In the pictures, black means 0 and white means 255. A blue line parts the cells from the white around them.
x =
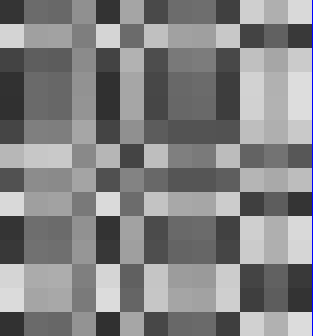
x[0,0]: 52
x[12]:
[219, 165, 168, 122, 220, 101, 198, 165, 162, 207, 62, 93, 51]
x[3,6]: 71
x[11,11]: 97
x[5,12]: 201
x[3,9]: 61
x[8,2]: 162
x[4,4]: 48
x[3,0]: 49
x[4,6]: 70
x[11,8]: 154
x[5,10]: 190
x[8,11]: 93
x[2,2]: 92
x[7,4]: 80
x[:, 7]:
[108, 161, 121, 104, 103, 83, 127, 85, 168, 105, 100, 156, 165, 104]
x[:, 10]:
[207, 67, 192, 210, 209, 190, 99, 181, 63, 207, 203, 68, 62, 209]
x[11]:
[213, 171, 173, 127, 213, 96, 197, 156, 154, 204, 68, 97, 57]
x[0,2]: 104
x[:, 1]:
[107, 160, 94, 106, 106, 127, 199, 140, 159, 110, 113, 171, 165, 106]
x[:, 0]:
[52, 212, 67, 49, 48, 69, 183, 81, 217, 52, 56, 213, 219, 49]
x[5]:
[69, 127, 126, 166, 68, 144, 92, 83, 83, 82, 190, 175, 201]
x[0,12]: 217
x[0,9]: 64
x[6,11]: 115
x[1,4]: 213
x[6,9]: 188
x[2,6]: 77
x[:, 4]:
[51, 213, 67, 48, 48, 68, 182, 80, 218, 51, 55, 213, 220, 48]
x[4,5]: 166
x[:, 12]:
[217, 57, 203, 221, 221, 201, 87, 189, 52, 217, 214, 57, 51, 220]
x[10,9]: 69

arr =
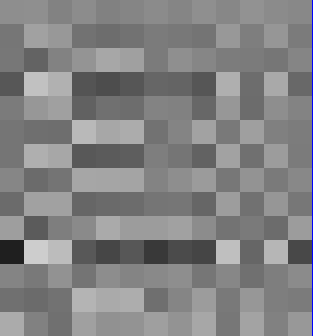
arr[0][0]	142
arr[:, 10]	[146, 126, 123, 109, 108, 159, 112, 147, 113, 122, 102, 112, 151, 163]
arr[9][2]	126
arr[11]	[132, 121, 146, 116, 141, 132, 137, 142, 118, 135, 112, 126, 139]
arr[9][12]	156
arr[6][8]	98
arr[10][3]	88
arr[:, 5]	[133, 114, 160, 86, 109, 172, 94, 164, 108, 156, 87, 132, 173, 147]
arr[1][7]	120
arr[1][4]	109
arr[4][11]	142
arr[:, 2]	[130, 152, 130, 177, 160, 110, 167, 116, 161, 126, 188, 146, 114, 112]
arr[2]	[119, 99, 130, 148, 167, 160, 123, 143, 134, 124, 123, 118, 133]
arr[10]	[31, 205, 188, 88, 70, 87, 57, 75, 69, 191, 102, 182, 72]
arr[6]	[117, 175, 167, 88, 91, 94, 126, 117, 98, 162, 112, 156, 123]
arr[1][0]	118
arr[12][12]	123
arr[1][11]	150
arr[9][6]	156
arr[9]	[158, 91, 126, 138, 170, 156, 156, 161, 140, 115, 122, 108, 156]
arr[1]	[118, 161, 152, 114, 109, 114, 123, 120, 116, 152, 126, 150, 123]
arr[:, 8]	[143, 116, 134, 86, 103, 162, 98, 155, 102, 140, 69, 118, 156, 167]
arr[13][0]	171
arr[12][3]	180
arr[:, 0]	[142, 118, 119, 87, 123, 117, 117, 134, 107, 158, 31, 132, 112, 171]
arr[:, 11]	[139, 150, 118, 169, 142, 128, 156, 122, 150, 108, 182, 126, 126, 129]
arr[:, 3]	[140, 114, 148, 84, 97, 185, 88, 166, 102, 138, 88, 116, 180, 160]

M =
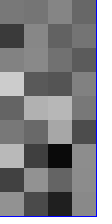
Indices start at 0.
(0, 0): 120
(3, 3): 129
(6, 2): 10
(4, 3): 120
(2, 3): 91
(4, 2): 183
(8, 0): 146
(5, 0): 120
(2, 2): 113

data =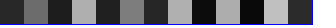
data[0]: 40
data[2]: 29
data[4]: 32
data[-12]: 108

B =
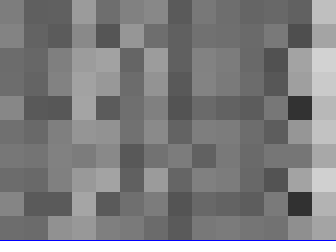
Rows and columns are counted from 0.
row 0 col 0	125
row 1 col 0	131
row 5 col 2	127
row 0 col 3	155
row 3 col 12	159
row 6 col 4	137
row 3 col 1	100
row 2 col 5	101
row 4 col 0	135
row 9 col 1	107
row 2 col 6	156
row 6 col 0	119
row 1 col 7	96
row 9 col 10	117
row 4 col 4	91
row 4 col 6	128
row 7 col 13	208
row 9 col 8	120
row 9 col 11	114
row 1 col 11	121
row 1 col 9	111
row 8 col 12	49
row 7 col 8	128
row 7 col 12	163
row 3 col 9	122
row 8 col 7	84
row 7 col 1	105
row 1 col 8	113
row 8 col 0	133
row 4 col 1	89
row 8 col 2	90
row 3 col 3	162
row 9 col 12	143
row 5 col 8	126
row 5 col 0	112
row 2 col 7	96
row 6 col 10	106

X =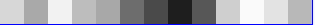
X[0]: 215
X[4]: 168
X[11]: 227

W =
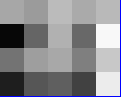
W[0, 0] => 167
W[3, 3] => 65
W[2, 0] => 115
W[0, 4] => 185
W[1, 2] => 177
